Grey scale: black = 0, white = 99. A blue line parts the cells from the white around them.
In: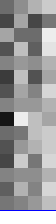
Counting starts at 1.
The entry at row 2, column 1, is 27
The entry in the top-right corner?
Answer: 79
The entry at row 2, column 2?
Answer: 64
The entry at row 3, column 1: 64
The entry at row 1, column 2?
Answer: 55
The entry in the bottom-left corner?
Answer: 46
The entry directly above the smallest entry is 51
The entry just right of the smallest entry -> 92
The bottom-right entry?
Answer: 74
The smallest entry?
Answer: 8

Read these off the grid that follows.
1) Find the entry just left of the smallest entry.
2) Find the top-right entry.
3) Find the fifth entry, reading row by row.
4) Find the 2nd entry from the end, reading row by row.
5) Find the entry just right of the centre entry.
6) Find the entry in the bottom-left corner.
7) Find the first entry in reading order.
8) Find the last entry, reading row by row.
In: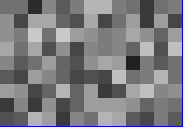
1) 61
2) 48
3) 35
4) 48
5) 65
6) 31
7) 44
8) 35

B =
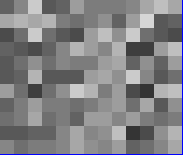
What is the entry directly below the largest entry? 43
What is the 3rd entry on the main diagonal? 79
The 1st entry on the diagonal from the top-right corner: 65
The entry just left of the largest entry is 61
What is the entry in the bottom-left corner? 52
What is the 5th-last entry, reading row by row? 61
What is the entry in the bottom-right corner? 65
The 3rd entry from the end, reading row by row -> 43
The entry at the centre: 61
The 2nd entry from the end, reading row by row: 52
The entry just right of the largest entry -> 34
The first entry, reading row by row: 38
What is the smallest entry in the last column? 29
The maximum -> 83
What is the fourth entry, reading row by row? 34
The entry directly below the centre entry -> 70
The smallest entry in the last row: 38
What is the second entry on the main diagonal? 70
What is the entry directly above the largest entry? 65

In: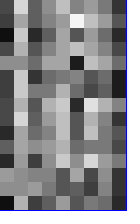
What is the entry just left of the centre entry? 69
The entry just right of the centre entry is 16
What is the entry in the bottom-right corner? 16
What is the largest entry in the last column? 51
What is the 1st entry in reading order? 28
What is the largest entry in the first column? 60
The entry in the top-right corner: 20
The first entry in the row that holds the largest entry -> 24
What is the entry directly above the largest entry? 51
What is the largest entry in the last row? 69
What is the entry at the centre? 78
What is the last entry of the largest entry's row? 33
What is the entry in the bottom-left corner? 6
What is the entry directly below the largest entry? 33
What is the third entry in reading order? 37
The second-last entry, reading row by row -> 42
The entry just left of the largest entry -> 60
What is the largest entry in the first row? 83
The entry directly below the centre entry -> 74
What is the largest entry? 95
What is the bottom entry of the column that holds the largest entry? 33
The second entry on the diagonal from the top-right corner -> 60
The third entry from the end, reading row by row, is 47
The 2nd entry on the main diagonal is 64
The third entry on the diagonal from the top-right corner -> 60

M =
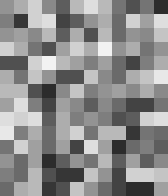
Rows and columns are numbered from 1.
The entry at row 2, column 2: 21
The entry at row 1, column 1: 57
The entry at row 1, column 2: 67
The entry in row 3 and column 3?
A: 53
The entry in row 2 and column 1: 49
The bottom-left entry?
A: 41
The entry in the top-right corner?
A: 17
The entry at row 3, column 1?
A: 57
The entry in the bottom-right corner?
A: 62
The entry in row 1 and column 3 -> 81
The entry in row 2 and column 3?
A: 81

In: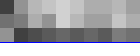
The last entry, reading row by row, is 44
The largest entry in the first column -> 57
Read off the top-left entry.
25
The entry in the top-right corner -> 62
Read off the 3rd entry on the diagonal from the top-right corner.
35

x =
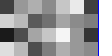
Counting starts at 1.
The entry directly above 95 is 64
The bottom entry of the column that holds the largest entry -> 68
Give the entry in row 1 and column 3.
68
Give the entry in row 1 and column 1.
25
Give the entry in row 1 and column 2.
59
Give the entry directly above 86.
10

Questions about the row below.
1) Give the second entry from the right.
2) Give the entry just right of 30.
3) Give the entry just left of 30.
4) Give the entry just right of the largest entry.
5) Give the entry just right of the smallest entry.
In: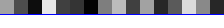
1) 53
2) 5
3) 63
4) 25
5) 49

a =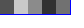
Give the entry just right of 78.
54
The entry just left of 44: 19

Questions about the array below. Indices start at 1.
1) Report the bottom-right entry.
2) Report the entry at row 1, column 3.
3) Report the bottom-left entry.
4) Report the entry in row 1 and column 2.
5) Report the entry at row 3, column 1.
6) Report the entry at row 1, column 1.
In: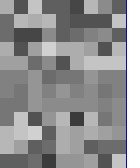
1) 76
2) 76
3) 37
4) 32
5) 42
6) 67

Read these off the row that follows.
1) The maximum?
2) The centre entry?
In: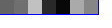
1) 75
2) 16

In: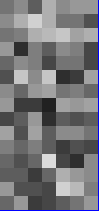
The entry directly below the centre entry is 18
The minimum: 13
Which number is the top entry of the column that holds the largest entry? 68
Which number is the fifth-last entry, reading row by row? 23
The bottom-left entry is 40
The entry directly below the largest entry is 40
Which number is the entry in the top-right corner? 59
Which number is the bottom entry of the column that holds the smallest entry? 27
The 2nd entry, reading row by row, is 54
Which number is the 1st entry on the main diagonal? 45
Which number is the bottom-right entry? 59
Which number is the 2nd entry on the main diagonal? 68
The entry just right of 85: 27
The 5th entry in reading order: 54
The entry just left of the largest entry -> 40
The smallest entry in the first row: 36
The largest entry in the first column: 63
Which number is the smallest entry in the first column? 27
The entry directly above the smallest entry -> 63
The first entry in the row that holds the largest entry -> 40
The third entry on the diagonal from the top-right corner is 77
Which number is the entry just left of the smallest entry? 23
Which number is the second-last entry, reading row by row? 45
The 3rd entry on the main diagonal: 68
